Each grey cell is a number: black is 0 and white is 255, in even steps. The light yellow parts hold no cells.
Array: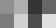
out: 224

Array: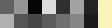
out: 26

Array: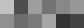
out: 66

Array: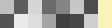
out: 207

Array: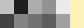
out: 160

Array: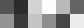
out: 237

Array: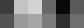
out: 110

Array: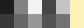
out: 115
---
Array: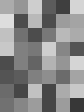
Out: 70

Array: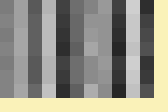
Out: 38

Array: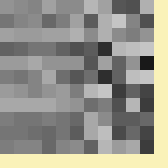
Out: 155

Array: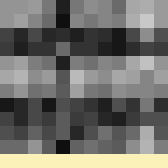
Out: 141

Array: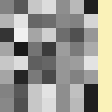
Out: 142
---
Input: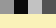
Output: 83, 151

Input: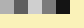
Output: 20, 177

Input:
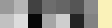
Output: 138, 193

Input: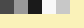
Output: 200, 73

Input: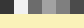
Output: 75, 54

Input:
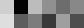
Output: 136, 222

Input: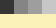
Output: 199, 53

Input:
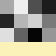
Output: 28, 223

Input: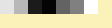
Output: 255, 228
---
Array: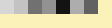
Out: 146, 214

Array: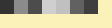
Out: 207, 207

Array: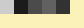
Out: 75, 204

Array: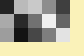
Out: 113, 239

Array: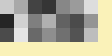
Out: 176, 229

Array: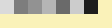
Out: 181, 218

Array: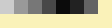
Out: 72, 204

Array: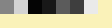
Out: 24, 234

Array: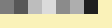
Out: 219, 219
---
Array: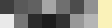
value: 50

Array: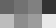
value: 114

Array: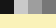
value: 158

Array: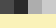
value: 173

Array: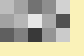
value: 95

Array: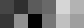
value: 54

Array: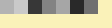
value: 112
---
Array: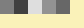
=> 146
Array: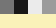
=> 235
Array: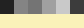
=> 201
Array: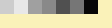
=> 118
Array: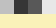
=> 88
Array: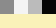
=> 187
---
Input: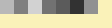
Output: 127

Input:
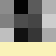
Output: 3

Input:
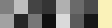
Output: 190

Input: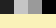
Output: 197

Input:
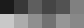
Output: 56

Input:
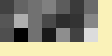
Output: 100
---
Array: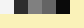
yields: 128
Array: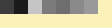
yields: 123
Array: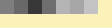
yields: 110
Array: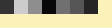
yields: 8
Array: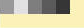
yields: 125
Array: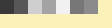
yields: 163
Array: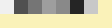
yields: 158
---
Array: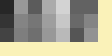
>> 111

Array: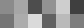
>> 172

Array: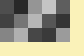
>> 133

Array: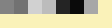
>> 209

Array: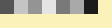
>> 148

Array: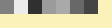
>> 48

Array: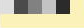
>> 222

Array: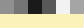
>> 117

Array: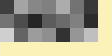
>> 156

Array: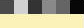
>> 209
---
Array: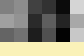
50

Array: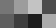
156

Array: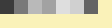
222

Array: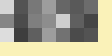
102

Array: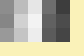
230

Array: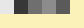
111

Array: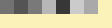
55

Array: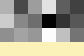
226

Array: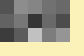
133
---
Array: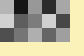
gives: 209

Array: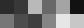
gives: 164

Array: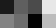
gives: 75

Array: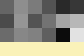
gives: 164

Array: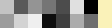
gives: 224

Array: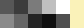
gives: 191

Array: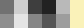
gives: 34

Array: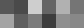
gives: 177

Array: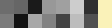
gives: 205
